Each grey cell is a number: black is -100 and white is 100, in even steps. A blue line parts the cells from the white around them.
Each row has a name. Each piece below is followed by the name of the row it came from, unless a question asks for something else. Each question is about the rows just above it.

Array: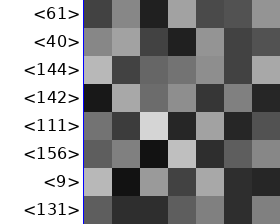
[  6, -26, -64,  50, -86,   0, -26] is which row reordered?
<156>
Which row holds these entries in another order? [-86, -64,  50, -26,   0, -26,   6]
<156>
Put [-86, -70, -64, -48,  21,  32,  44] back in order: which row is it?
<9>
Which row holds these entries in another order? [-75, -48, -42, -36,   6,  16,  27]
<61>
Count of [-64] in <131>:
3
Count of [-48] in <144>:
2

